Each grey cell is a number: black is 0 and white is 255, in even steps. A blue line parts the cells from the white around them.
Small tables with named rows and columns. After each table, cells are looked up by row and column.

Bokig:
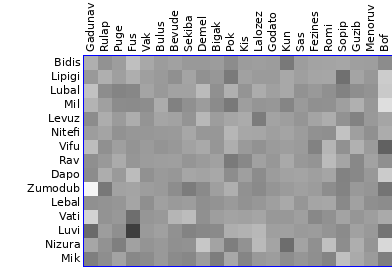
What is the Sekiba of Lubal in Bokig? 162
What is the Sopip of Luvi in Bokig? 139
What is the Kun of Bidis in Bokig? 121
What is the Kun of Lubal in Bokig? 168
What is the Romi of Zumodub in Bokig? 141
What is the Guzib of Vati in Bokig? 150
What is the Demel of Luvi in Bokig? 136
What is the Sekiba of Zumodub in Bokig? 124

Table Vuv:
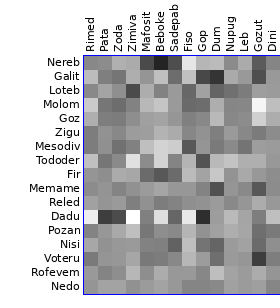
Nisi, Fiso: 191
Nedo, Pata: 163
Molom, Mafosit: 184
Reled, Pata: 149
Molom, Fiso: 106
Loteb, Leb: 124

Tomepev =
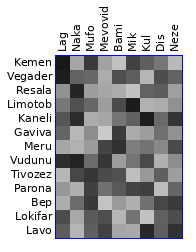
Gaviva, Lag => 101
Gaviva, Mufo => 141
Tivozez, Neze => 158
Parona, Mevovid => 113
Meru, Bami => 49
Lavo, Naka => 181
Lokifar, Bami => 181
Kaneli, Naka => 44
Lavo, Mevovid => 65
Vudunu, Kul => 73
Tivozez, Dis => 95
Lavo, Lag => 92
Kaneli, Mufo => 173
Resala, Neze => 159
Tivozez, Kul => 153
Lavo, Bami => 166
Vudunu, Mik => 116
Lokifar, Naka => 168
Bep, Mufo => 57

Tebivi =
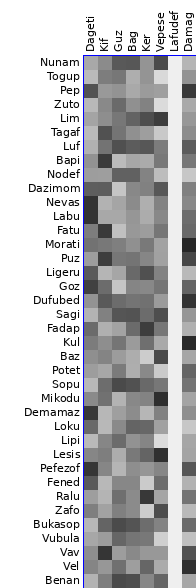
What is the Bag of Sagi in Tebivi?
83
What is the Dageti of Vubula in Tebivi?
167
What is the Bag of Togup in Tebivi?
174
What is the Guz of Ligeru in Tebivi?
166
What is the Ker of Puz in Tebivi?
134
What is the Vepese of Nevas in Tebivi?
130

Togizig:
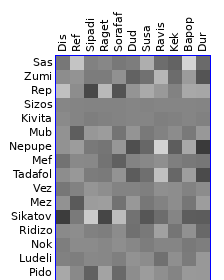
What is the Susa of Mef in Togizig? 136
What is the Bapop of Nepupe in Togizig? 168
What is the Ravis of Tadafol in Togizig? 192
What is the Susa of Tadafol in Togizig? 111
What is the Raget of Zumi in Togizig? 124
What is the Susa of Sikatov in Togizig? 86
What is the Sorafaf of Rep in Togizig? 83
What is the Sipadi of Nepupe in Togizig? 121
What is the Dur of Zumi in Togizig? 84
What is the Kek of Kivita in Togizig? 129
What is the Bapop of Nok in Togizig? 121

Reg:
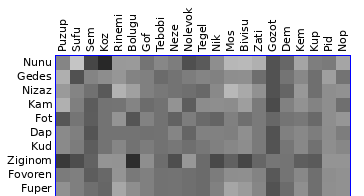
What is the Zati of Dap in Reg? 122
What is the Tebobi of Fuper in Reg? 114
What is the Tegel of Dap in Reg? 129
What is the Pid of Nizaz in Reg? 142
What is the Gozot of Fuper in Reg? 82
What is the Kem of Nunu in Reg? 165
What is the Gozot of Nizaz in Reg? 82
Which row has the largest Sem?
Gedes

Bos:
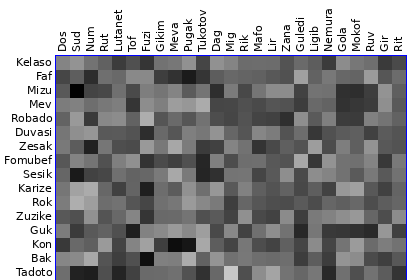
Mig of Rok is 62
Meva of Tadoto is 112
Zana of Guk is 114
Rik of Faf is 100
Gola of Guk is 55
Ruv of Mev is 60
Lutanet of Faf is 105
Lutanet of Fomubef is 127
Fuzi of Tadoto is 106
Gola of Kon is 116
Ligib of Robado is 90
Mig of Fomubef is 77
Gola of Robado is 60
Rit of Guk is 64

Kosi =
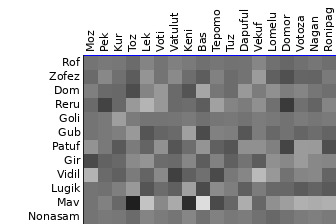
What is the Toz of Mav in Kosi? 31
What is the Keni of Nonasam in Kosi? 134
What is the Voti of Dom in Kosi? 152
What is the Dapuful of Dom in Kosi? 153
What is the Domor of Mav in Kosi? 158
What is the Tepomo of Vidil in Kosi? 74
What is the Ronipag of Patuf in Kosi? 79
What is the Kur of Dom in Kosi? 104
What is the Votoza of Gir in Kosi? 155
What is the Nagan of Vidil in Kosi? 136
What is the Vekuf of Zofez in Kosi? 155
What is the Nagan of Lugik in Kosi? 100
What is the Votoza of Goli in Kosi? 123

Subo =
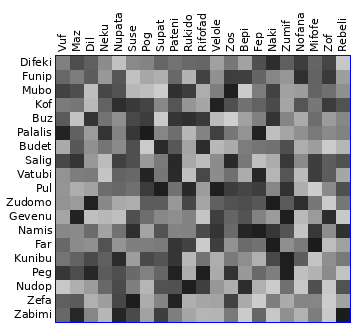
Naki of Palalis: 191
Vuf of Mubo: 66
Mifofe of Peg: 178
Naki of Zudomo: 29
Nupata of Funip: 86
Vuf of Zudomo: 147
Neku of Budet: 117
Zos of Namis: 106
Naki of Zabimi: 199
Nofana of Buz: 170

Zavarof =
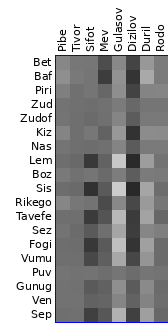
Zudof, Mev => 112
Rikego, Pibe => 134
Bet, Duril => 152
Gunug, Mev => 97
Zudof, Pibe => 116
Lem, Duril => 157
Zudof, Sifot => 107
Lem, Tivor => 105
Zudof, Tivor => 111

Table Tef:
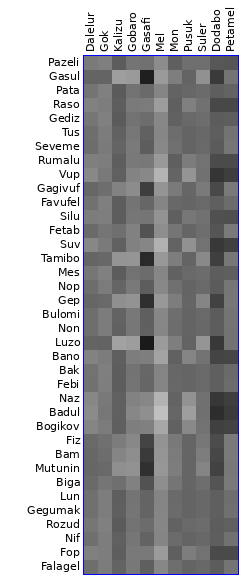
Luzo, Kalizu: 162
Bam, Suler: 125
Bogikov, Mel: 167
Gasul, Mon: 126
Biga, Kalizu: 111
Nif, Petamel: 113
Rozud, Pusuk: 105
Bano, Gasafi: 126
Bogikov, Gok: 123
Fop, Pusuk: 125
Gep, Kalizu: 143
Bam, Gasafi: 58

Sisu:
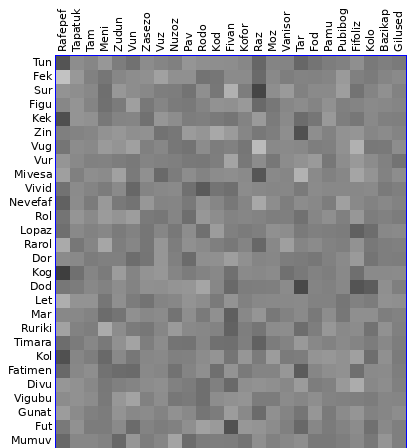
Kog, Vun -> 132
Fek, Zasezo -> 144
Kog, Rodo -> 131
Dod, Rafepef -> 119
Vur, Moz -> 119
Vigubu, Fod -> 142
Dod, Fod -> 132
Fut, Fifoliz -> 140
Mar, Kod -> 144
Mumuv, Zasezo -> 125
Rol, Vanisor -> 127
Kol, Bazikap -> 144
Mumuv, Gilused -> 127
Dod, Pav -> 150
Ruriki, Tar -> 109
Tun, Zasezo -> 140
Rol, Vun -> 157
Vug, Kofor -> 118
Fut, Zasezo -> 131
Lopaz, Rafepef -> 111
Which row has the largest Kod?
Zin

